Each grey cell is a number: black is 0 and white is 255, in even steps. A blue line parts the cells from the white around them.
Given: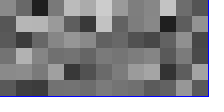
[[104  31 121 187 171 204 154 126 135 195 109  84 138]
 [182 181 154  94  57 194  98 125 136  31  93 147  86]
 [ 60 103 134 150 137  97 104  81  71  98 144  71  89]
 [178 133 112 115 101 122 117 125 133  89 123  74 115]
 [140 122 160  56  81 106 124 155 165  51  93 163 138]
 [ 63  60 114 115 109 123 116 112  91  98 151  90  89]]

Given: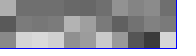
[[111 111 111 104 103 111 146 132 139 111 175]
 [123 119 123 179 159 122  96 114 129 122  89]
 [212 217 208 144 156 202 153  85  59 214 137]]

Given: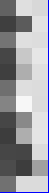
[[223 216  98]
 [ 91 226  63]
 [223 221 116]
 [200 230  70]
 [174 223  63]
 [222 220 111]
 [247 219 132]
 [137 228  70]
 [174 229  61]
 [ 69 219  70]
 [ 61 160  76]
 [219 219 113]]

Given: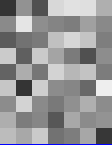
[[146  80 216 225 223 175  52]
 [229 142 132 125 160 137 138]
 [114 122 192 215 196 126  91]
 [ 95 202 164 123  80 141 203]
 [173 118 211 183 195 124  99]
 [ 52 206 140 134 104 238 198]
 [211 138 121 144 175 140 140]
 [124 134  87 168 139 147 174]
 [168 202 114 125 167  55 188]]

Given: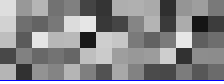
[[152 181 114 128  68  52 174 176 170  47 149 158 121 222]
 [111  99 120 220 230  56  69 133 180  58 172  21  60 210]
 [ 90 228 183 185  24 206 198 122  98 122 231  95 110 190]
 [129 104 115 102 191 203 158 152 156 206  49 141 140  72]
 [ 49 147 132 181 127  82 168 130  75  72 124  87 107 181]]

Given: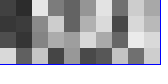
[[ 44 230 124  99 149 227 113 205 168  65]
 [ 60 138 205  99 177 218  72 216 185  55]
 [ 53 132 172 158 216 170 102 235 217  78]
 [ 96 197  69 152  73  87 195 112 206 217]]

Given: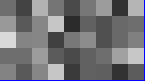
[[ 67 178 117  74 119 156  50 181 110]
 [ 89 134 198  43  97  80 105 110 153]
 [132 134  64 120 140  80 105 128 217]
 [110 156  91  74  97 110 161 199 110]
 [ 89 134 198  58  97  95  50  92 131]]
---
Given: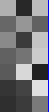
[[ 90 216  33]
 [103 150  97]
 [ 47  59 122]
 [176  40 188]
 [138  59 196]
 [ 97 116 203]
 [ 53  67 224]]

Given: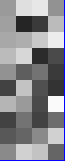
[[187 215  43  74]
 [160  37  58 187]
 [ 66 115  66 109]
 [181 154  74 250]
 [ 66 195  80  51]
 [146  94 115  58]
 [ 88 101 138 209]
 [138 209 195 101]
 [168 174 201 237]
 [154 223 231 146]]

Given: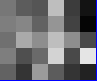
[[119  92  85 190  60  19]
 [126 134  98 149  66   5]
 [126  79 106 211  73 229]
 [112 170 142 190 142  73]
 [ 98  52 155  92  52  34]]

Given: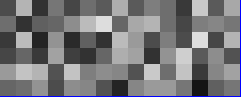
[[ 57 187  36 147  42  96  50 187 154  76 126  76 221  70 180]
 [ 76 180  50 118  70 110  90 174  90 126 110  57 201  90 168]
 [ 70 102  57 162  63  50 102 174 162  50 147 207  90 141  82]
 [110  50  96 102 141 187 221 102 168 180 110  70 126 134 118]
 [102 110 147  76 141 134  82  36 134 154 154 118  20  96 118]
 [154 195 180  82 195 126 141 134  82 201 110 195  57 134 162]]

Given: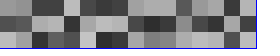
[[188 161  52  95  80 196  46  58 167 126 133 173 188 181  80 188]
 [153 146  65  65 188  72  58  65 161 173 173  88 153 167  58 181]
 [ 80  88 173 181  52 167 188 181  72  46  58 140  72  52 167  65]]

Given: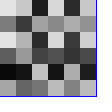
[[227 199  29 215  43 199]
 [227 180  43 215  59 207]
 [ 95 153  67  81  51  75]
 [167 102 116 186 130 186]
 [124  59 161 138 173 146]
 [  9  21 193  21 173  29]]
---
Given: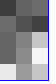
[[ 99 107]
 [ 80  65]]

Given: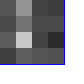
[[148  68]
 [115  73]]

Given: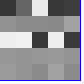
[[100 234]
 [139 140]]

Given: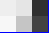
[[229  48]
 [197  67]]

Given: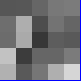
[[ 87 102]
 [174  77]]

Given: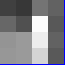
[[ 55 116]
 [ 80 252]]
